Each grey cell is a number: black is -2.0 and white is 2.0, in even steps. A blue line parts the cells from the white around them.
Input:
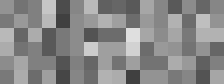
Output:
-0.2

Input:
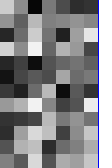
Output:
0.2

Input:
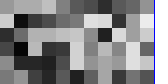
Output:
0.7

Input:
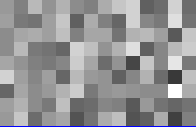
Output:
0.0

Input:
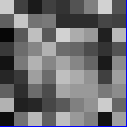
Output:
-1.0

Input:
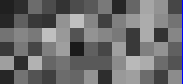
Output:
-1.3

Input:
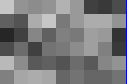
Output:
0.3
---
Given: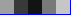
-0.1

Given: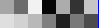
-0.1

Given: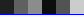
-0.7

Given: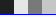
-0.1

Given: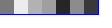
0.2

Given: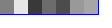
0.4

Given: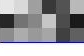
-1.0

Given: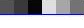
0.6

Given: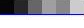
0.1
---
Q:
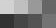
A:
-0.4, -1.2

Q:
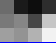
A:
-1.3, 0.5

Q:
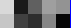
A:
0.3, 1.1

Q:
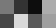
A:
0.7, -0.9

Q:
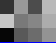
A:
0.9, -1.9

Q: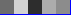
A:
0.2, -0.3
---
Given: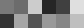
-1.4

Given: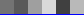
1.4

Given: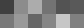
-0.2

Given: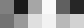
1.9

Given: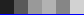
0.8

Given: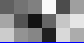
1.9
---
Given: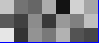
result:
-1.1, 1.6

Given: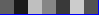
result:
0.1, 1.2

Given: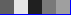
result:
-1.5, 1.6

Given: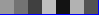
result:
1.0, 1.0

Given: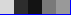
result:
-1.7, 1.4

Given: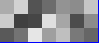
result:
1.5, 1.6

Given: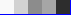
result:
0.2, 1.9

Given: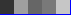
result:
-0.4, 1.1

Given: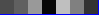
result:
-1.9, 1.0

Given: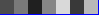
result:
0.1, 1.4
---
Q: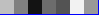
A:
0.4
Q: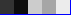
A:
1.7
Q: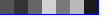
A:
-1.6
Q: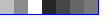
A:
-0.1
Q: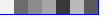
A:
-0.6
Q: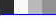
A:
0.3
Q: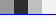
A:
1.8
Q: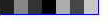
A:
1.1
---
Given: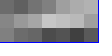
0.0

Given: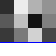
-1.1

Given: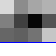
-0.4

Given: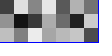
1.0

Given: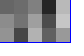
0.3

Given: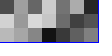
0.9

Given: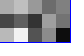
0.9

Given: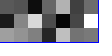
0.5

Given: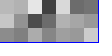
0.2
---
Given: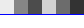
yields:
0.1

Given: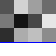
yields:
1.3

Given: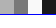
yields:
-0.1

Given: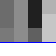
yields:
0.2

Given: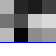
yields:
-1.4

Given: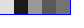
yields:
-1.6

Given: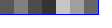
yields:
0.0
